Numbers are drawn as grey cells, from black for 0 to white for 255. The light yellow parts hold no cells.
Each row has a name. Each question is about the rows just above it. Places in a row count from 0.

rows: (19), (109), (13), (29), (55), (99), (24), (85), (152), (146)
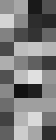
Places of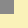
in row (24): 0 3
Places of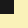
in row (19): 2
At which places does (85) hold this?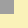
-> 1 2 3

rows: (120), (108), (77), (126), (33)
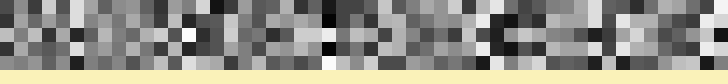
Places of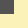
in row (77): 12 15 41
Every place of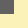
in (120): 7 10 19 22 26 43
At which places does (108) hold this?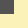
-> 14 18
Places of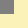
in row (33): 1 6 17 36 51
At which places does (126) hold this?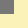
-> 8 10 25

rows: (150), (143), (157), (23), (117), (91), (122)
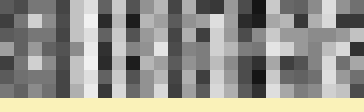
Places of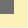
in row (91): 1 22 25
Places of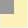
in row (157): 10 16 20 21 24
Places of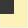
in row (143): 21 24 25
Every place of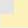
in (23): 11 19

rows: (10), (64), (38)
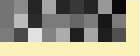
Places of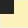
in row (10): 2 4 6
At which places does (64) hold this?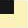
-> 7
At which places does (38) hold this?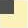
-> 8
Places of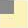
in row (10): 1
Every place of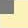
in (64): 3 4 6 8
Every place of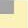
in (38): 6

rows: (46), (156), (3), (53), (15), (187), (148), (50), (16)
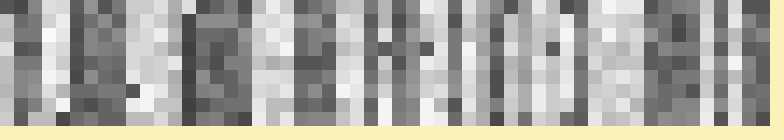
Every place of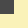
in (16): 4 13 17 35
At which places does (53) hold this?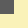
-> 2 23 27 30 39 46 51 53
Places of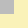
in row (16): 2 3 9 10 19 43
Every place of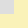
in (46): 3 11 13 31 33
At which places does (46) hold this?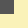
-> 0 7 36 46 53 54

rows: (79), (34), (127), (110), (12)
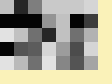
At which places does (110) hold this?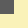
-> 2
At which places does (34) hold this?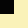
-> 0 1 2 5
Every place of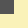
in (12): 5
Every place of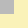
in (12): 1
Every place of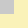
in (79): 3 4 5
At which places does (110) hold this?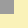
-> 4

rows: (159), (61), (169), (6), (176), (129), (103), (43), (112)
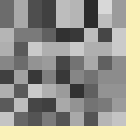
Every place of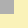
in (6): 0 3 4 6 7
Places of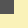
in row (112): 2 4 6
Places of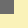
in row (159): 0
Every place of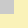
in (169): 8

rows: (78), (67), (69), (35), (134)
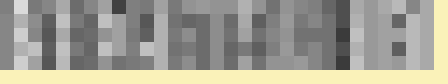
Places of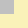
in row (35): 2 4 7 10
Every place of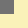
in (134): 8 18 23
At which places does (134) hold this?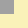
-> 2 17 27
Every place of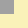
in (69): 8 17 27 28
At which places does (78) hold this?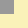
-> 14 26
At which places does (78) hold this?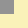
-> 13 15 16 18 20

